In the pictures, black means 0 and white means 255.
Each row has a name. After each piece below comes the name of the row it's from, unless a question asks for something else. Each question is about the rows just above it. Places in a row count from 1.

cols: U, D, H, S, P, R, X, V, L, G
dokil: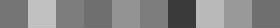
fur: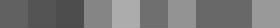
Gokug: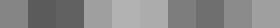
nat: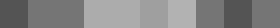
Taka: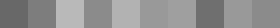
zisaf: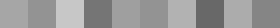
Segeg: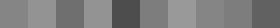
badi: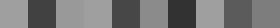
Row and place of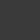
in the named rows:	dokil, 7
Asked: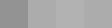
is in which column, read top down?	P
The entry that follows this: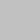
[125]
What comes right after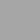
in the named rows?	[147]
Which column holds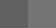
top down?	H

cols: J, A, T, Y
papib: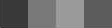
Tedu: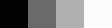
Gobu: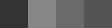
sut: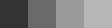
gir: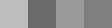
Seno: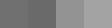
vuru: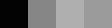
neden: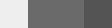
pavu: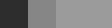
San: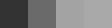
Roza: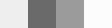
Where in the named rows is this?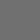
Seno, 1
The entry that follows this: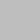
[106]
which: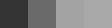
San
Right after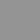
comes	[163]

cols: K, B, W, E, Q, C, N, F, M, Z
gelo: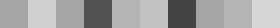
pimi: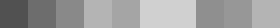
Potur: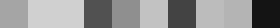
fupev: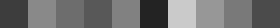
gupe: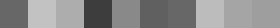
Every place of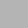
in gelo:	5 9
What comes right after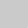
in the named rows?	[151]

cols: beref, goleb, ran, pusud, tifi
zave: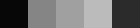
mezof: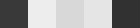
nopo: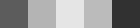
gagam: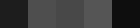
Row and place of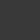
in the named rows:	mezof, 1
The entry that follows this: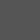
[14]
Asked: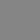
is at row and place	zave, 2
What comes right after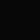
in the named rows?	[133]
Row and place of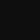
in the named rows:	gagam, 5
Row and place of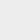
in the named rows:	mezof, 2

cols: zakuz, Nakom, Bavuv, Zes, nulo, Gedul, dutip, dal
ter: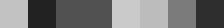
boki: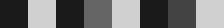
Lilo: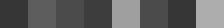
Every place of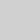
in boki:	2 5 8
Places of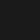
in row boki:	1 3 6
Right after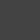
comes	[208]
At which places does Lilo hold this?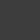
4
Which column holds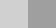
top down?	nulo
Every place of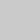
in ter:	5
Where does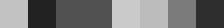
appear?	ter

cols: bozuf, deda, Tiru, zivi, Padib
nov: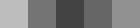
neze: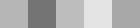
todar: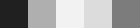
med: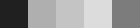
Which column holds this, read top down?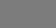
Padib
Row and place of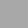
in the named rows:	neze, 5
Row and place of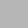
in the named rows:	neze, 1

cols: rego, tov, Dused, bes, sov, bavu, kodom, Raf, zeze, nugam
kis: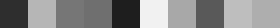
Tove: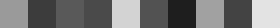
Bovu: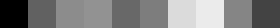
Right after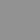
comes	[104]
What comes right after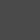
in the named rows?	[211]

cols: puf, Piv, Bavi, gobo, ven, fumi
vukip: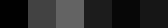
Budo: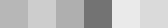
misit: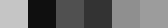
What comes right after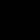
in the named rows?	[66]
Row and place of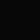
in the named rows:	vukip, 5
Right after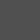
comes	[51]
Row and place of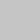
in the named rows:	misit, 1

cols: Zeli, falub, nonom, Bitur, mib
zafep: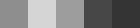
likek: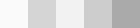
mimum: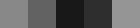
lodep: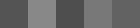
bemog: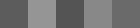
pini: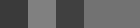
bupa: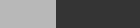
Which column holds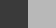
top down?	Zeli
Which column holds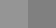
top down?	falub
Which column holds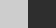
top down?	Bitur
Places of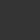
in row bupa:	3 4 5
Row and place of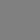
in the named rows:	pini, 2

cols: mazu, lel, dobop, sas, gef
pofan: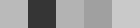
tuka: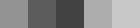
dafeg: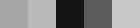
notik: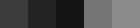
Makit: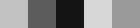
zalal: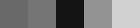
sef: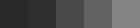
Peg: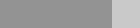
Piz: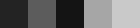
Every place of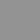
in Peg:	1 2 3 4
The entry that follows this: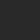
[47]
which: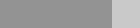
Peg
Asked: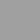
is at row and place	pofan, 4
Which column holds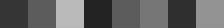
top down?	lel

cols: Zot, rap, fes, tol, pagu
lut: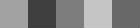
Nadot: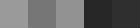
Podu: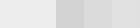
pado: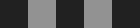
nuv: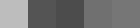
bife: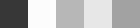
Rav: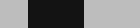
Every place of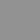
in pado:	2 4
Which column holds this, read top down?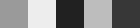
Zot
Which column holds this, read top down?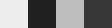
Zot
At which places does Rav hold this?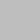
1 4 5
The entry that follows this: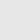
[162]
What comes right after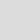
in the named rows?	[225]

